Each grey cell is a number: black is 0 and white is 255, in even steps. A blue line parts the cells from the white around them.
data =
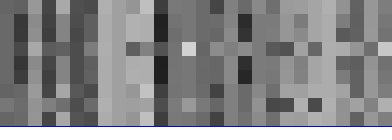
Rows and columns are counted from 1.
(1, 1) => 101
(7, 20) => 111
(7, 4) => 70
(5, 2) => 54
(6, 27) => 151
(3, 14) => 119
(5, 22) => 128
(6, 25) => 124
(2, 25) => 125
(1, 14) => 119
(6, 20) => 120
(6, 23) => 165
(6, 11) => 174
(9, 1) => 102
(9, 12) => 62
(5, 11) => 174
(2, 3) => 139
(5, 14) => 119
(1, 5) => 169
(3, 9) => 160
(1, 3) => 152
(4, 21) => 82
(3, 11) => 174
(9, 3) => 149
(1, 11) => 191
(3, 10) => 177
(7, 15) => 107
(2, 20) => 123
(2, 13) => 115
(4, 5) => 97
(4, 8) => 174
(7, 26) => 98
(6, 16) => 103
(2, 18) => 44
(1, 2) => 97
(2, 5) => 132

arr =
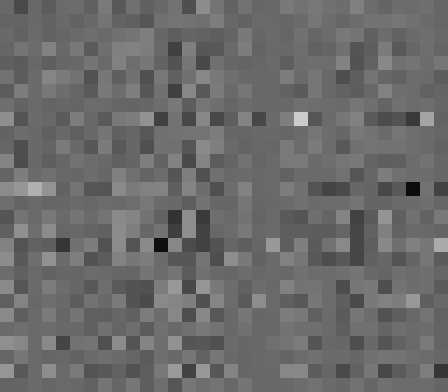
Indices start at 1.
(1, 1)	104
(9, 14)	72
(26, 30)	110
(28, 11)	95
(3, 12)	103
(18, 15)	66
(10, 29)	118
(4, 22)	110
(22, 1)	96
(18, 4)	94
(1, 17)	99
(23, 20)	105
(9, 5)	91
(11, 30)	111
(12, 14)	74
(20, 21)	105
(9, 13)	114
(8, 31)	110
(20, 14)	92
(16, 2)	116
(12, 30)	108
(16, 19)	101
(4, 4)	130
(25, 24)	104
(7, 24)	104
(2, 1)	100
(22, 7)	114
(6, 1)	114
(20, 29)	111
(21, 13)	152
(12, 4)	95
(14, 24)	68
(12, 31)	115
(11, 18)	100
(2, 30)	112
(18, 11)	138
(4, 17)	106
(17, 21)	95
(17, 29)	99

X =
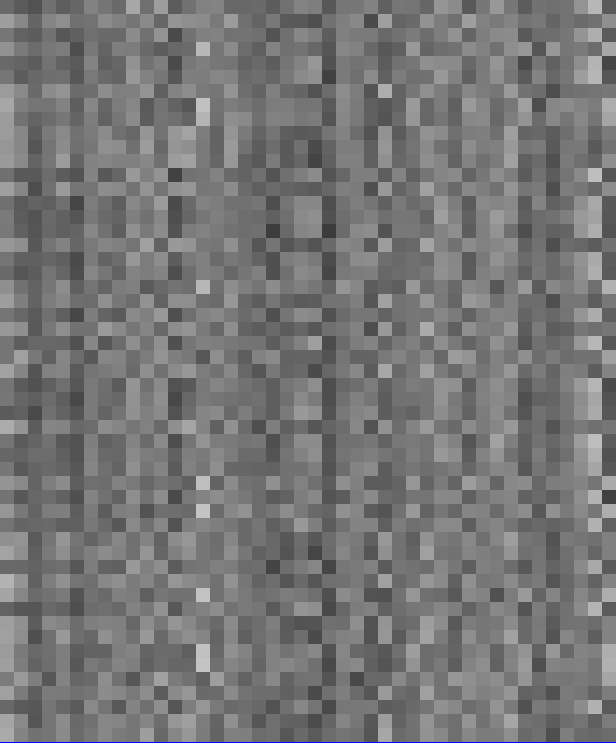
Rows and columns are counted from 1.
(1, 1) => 105
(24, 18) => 99
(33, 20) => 84
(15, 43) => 168
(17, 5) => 96
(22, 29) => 115
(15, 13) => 75
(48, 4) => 110
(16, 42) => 154
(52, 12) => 110
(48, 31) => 109
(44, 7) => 108
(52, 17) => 144
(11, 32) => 113
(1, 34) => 89
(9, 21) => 128
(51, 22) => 135
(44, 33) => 126
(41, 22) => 123
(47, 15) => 193
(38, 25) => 113
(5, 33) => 138
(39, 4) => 117
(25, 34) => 100
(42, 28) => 160
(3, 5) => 87
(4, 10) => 124
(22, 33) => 102
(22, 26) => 127
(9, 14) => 100
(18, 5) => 130
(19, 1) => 116
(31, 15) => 132
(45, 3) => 93
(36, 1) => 115
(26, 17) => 114
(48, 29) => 102
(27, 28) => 167
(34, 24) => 82

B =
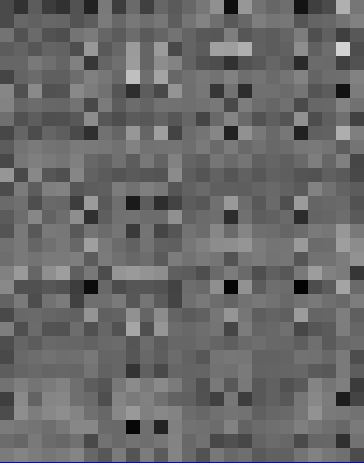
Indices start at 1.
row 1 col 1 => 74
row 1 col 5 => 49
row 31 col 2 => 119
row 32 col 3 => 121
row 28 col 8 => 85
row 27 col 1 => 93
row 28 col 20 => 97
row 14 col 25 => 99
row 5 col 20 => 102
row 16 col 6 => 142
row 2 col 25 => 115
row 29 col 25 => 29
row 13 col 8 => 91
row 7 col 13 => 148
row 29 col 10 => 122
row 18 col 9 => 107
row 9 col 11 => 88
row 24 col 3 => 107
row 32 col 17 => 80
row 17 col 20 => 109
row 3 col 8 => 102
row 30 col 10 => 153
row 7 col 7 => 124
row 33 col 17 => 104
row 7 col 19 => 112
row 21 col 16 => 143
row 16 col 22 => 44
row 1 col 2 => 50
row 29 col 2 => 138
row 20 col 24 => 129
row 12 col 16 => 118
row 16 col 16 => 110
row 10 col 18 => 145
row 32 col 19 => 100
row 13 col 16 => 98
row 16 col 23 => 100
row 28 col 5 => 130
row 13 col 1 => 150
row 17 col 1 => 84
